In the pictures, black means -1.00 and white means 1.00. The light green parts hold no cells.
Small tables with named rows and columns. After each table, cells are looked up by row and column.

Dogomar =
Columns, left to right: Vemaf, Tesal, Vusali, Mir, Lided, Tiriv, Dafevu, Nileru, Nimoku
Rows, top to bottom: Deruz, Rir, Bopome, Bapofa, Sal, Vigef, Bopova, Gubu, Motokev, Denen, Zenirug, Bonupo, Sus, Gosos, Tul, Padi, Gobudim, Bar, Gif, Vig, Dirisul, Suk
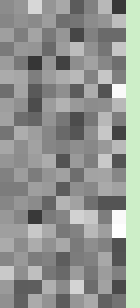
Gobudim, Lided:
-0.06
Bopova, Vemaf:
-0.14
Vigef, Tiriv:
0.45
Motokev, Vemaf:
0.27
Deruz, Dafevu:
0.01
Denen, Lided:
-0.18
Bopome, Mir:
-0.05
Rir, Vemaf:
0.05
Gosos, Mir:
0.21
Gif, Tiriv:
-0.03
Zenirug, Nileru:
0.20
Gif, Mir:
0.02
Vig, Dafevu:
-0.07
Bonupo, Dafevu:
-0.01
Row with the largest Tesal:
Denen

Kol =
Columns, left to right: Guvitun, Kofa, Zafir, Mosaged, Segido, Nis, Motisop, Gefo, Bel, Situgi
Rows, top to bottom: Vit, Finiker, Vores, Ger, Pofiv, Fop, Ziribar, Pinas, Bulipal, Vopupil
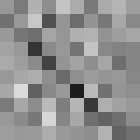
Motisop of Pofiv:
0.11
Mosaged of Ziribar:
0.07
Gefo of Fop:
0.17
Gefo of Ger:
0.07
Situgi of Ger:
0.04
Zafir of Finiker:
0.56
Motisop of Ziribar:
0.46
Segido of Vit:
0.53
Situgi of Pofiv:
0.04
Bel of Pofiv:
-0.13
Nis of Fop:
0.12
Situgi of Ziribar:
0.12
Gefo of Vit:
0.33
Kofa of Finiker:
0.19
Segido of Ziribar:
0.20
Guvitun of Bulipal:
0.20
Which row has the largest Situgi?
Vores

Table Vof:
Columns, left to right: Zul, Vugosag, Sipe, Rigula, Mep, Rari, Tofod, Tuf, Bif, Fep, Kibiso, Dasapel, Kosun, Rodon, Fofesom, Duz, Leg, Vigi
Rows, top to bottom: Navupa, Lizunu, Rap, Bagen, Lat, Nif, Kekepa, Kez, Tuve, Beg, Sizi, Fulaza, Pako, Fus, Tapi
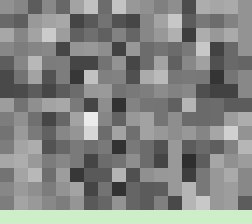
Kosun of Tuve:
0.11
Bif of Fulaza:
-0.10
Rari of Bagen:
0.17
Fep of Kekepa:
-0.05
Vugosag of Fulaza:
0.36
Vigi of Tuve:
0.36
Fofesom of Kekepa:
-0.38
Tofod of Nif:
0.51
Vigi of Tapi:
-0.28
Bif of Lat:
0.15
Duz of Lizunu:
-0.15
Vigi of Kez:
-0.28
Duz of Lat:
-0.37
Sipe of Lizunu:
0.20
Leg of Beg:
0.63
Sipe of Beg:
-0.04
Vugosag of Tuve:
0.13
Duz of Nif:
-0.59
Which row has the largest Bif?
Navupa

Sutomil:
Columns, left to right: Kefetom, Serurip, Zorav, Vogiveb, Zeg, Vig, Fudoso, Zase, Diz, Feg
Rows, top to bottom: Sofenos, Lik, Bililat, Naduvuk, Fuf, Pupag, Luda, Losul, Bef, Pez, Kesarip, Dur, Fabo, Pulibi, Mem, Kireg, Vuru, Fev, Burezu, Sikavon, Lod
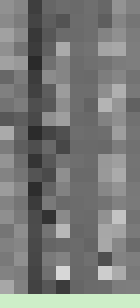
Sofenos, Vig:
-0.17
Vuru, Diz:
0.28
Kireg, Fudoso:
-0.16
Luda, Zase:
0.11
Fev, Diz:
0.06
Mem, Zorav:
-0.54
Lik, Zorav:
-0.47
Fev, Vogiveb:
-0.21
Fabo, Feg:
-0.10
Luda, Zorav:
-0.49
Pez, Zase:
-0.14
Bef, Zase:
0.02

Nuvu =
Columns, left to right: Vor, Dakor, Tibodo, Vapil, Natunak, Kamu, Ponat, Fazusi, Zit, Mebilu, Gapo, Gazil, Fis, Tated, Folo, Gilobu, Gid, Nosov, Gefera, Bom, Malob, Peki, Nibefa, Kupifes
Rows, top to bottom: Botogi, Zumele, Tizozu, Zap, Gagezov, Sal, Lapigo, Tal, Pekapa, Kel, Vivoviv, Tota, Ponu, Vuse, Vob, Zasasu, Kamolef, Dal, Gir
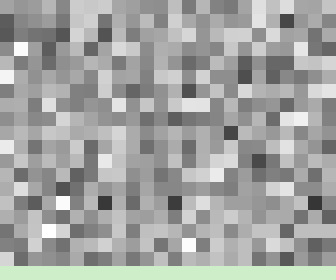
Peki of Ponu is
0.34
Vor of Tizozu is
-0.31
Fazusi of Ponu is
0.55
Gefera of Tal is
0.11
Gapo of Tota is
0.25
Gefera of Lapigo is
0.41
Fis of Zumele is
0.63
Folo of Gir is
0.37
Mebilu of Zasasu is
0.27
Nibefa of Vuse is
0.10
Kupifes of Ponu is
0.43

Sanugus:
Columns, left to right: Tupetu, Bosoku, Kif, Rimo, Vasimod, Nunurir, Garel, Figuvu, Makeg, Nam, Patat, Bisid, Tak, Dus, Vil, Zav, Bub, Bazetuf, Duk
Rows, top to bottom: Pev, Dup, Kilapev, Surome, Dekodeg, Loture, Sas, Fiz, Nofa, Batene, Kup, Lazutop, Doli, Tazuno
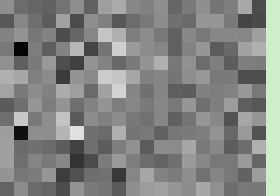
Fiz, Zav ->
-0.01
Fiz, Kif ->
0.17
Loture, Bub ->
-0.04
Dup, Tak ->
-0.12
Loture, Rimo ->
0.09
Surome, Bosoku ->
-0.96
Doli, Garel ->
-0.14
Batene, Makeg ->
0.37
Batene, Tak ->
-0.07

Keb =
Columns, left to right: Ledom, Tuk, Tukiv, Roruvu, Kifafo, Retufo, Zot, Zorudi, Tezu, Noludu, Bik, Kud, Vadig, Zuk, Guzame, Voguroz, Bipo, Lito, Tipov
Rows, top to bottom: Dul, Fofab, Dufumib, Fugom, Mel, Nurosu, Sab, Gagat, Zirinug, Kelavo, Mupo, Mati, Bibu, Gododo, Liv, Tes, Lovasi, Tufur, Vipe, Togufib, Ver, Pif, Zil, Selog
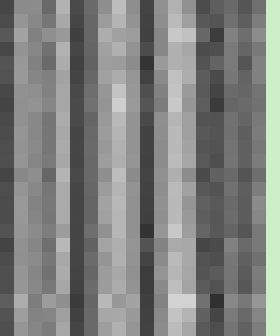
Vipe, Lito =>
-0.25
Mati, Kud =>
0.10
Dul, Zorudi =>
0.11
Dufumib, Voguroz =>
-0.53
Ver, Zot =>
-0.15
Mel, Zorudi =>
0.24
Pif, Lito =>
-0.06
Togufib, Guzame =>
-0.34
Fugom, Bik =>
-0.40
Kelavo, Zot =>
-0.18
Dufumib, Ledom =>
-0.31
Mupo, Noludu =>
0.15
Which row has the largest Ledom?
Pif

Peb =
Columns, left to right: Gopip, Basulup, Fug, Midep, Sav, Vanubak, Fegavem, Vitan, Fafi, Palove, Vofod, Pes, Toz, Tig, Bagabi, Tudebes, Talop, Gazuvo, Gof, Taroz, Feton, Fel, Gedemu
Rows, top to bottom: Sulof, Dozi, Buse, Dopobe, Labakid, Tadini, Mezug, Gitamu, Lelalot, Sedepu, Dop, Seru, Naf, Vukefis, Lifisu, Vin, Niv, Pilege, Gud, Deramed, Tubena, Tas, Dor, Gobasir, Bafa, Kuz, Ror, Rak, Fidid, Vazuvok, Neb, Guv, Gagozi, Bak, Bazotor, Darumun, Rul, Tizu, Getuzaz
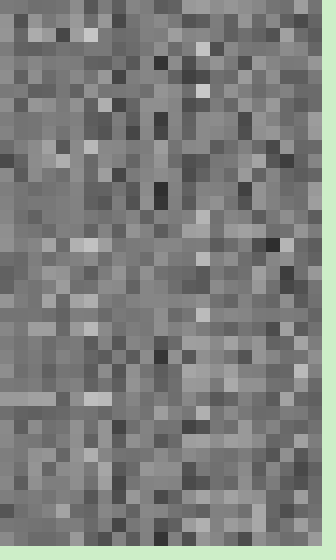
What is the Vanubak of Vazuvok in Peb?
-0.08
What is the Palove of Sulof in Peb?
0.04
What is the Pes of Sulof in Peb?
-0.28
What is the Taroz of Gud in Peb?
0.05
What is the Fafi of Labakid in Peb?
-0.09
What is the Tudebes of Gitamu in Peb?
-0.03
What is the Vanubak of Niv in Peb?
-0.02
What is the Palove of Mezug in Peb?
-0.04
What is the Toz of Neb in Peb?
-0.09
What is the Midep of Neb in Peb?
-0.12
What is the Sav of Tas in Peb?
-0.18
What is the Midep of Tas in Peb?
0.28
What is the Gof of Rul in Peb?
0.32
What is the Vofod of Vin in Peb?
-0.23
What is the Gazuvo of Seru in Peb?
0.11
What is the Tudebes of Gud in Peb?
0.01
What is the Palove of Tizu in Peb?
-0.07
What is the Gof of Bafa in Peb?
0.17
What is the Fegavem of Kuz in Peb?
-0.20
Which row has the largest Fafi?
Deramed

